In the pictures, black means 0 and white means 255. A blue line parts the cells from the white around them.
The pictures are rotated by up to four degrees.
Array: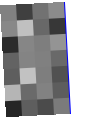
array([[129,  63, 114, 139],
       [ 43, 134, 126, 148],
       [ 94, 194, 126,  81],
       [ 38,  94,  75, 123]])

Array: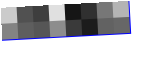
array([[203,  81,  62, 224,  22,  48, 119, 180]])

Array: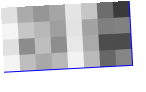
array([[224, 171, 150, 165, 229, 198, 109,  58],
       [225, 140, 190, 142, 232, 170,  77,  76]])

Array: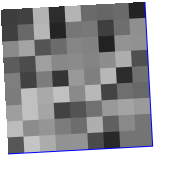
array([[ 61,  65, 179,  45, 180, 106, 102, 106,  35],
       [138, 164,  84, 108, 133, 130,  34, 147, 145],
       [126,  66, 124,  53, 153, 127, 183,  44, 112],
       [158, 192, 165,  66,  83, 113, 153, 164, 154],
       [ 87, 196, 172, 146, 147,  75,  40, 116, 116]])

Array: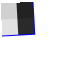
array([[208,  34]])

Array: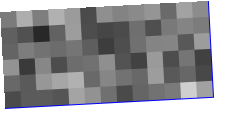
array([[123, 174, 126, 177, 155,  75, 143, 131, 138, 149, 106, 162, 140],
       [100, 125, 114, 108, 117,  94,  61,  78, 112, 132, 133,  88, 156],
       [104,  90, 151, 166, 177, 105, 134, 114, 104, 157,  89, 103,  72]])

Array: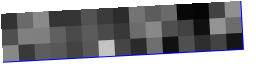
array([[ 51, 106, 138,  52,  53,  83,  59,  44, 116,  92, 106,   8,   5,
         66, 144],
       [136,  57,  93,  87,  66,  88, 195,  69,  42, 110,  17,  79,  46,
         67,  21]])

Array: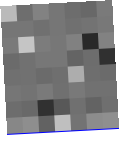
array([[186, 110, 130, 118, 109, 104, 122],
       [122, 197, 124, 119, 129,  41, 130],
       [112, 113, 107, 111, 173, 110, 107],
       [109, 105,  49,  88, 112,  99, 111]])

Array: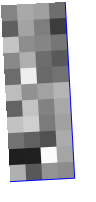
array([[132, 169, 160, 110],
       [196, 141, 133, 117],
       [108, 238, 105, 114],
       [ 99, 195, 130, 168],
       [115,  96,  81, 171],
       [176,  88, 147, 140]])
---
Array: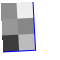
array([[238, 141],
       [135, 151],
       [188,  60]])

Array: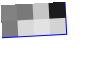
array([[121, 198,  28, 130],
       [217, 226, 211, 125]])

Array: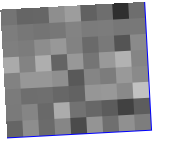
array([[101, 102, 142, 157,  97, 110,  47, 110, 116],
       [119, 116, 119, 131, 123, 124, 119, 120, 125],
       [124, 141, 152, 130, 106, 121,  84, 138, 127],
       [131, 174, 100, 152, 117, 153, 178, 133, 170],
       [151, 151, 143,  89, 133, 124, 153, 138, 130],
       [110, 111, 103,  98, 150, 152, 137, 193, 123],
       [133, 105, 172, 114, 103,  92,  65,  93, 122],
       [141, 107, 134,  75, 148, 111, 144, 125, 101]])

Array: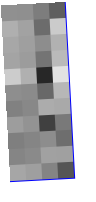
array([[143, 125,  95, 144],
       [162, 108, 203, 175],
       [159, 141, 177, 167],
       [156, 116, 186, 164],
       [176,  39, 226, 204],
       [139, 104, 183, 142],
       [136, 172, 169, 129],
       [147,  64, 121, 157],
       [133, 141, 110, 127],
       [138, 161, 160, 133],
       [159, 132,  85, 166]])

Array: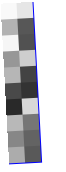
array([[230, 249],
       [ 87, 178],
       [ 81, 246],
       [206, 151],
       [ 67, 182],
       [ 51,  73],
       [216,  41],
       [118, 184],
       [ 99, 135],
       [ 89, 172]])

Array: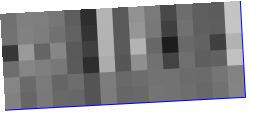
array([[128, 126, 119,  93,  46, 180,  89, 146, 122,  73, 109,  95,  92,
        196, 113],
       [130, 125, 113,  98,  51, 179,  89, 150, 120,  64, 113,  95,  93,
        197, 114],
       [154, 101, 134,  89,  64, 177,  90, 179, 103,  29, 105,  98,  64,
        178,  55],
       [133, 126, 120,  90,  45, 172,  86, 143, 113,  67, 111,  94,  97,
        193, 110],
       [106, 122, 101, 109,  84, 125, 105, 109, 114, 114, 108, 107, 117,
        131, 133],
       [102, 121, 104, 103,  84, 124, 102, 105, 116, 114, 110, 104, 113,
        132, 129]])

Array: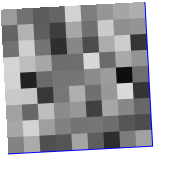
array([[114,  91, 101, 210, 126, 150, 165, 173, 155],
       [178,  94,  62, 167, 112, 203, 143, 148, 101],
       [207, 116,  46, 135,  76, 172, 205,  53, 114],
       [189, 167, 109, 110, 216, 107, 169, 148, 212],
       [ 33, 107, 117, 117, 139, 156,  14, 110, 211],
       [198,  55, 119, 174, 112, 152, 217,  52, 201],
       [103, 190, 139, 151,  64, 166, 135, 103, 161],
       [211, 159, 129, 115, 118, 109,  86,  76, 167],
       [170,  80,  85, 164,  93,  45, 124, 161, 131]])
